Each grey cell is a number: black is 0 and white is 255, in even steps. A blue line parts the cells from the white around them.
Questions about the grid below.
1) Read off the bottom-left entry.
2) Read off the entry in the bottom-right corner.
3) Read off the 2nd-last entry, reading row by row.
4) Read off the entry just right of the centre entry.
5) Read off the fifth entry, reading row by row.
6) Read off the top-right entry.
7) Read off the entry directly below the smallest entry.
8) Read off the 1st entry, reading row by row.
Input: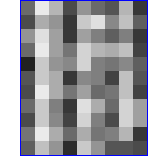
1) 95
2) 75
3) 85
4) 127
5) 148
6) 55
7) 85
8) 106

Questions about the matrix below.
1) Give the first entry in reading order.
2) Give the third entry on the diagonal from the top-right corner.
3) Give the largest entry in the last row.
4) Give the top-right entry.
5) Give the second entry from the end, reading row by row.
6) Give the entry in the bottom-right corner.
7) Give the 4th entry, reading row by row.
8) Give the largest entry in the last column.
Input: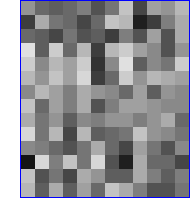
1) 148
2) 160
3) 195
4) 183
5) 82
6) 117
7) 105
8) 204

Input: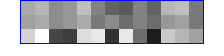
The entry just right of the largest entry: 70
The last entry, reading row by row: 161
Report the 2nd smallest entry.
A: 49
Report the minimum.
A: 28
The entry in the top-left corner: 170
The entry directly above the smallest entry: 109
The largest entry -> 253
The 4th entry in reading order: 151
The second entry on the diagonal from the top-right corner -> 161
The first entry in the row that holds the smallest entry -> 211
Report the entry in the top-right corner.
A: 121
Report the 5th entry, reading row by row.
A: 191

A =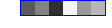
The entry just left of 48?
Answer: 131
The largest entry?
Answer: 245

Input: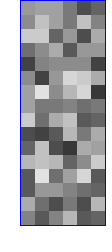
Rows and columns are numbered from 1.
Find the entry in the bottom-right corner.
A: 100
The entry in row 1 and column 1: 152
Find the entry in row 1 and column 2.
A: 161
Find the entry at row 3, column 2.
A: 203
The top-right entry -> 100
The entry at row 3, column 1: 203
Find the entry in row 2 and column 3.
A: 161
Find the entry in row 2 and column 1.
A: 140
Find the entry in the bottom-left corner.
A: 131
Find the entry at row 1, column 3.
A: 161

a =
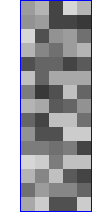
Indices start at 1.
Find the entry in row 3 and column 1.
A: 214
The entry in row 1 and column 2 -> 180
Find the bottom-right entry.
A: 204
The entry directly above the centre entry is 80
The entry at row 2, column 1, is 146
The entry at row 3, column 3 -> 146
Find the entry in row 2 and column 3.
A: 68
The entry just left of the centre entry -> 168
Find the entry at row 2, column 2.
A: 156
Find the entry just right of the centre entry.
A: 101
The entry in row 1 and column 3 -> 68
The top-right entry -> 180
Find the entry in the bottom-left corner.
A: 168
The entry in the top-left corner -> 156
